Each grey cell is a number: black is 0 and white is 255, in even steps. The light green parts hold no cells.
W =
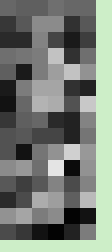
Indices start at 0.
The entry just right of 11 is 146
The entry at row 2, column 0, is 42
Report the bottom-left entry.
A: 75
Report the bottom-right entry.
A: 124
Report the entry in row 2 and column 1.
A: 42
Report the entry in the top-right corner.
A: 103
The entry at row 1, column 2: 139
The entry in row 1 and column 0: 55
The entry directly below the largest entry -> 131
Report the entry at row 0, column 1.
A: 95
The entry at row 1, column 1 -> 88
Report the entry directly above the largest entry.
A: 146
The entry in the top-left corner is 103
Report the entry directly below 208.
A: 11
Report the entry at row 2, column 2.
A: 131
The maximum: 228
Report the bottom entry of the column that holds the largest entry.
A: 3

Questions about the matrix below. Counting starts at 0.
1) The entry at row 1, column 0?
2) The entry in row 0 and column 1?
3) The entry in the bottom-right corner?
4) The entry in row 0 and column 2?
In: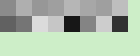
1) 97
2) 175
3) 49
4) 151

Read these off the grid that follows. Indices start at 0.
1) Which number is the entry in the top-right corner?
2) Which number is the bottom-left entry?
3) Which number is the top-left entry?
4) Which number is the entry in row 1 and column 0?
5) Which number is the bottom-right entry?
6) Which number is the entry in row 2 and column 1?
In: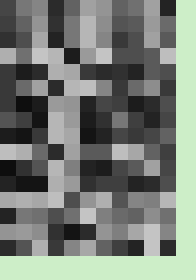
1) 35
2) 43
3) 70
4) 63
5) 43
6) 78

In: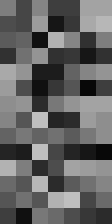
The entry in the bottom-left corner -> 62
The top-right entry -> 163
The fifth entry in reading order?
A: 62
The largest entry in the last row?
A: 120
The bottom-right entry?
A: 42
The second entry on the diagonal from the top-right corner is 169
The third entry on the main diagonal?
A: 15
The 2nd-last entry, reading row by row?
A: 55
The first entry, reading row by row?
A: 126
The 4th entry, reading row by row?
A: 62
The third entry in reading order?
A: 133
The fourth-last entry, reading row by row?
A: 105
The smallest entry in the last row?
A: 15

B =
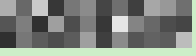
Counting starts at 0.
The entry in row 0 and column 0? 174
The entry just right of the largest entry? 132
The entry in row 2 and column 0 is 48
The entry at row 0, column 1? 104
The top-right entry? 111
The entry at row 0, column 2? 202
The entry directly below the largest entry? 139
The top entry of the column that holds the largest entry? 111
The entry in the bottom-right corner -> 188
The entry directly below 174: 85

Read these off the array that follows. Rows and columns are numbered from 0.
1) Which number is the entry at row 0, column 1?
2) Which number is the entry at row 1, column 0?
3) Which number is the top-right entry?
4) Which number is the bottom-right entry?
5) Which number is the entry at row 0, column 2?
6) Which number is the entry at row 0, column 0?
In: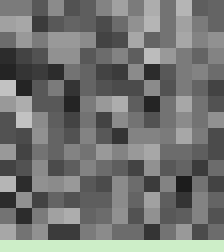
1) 123
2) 161
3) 100
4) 108
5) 88
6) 123
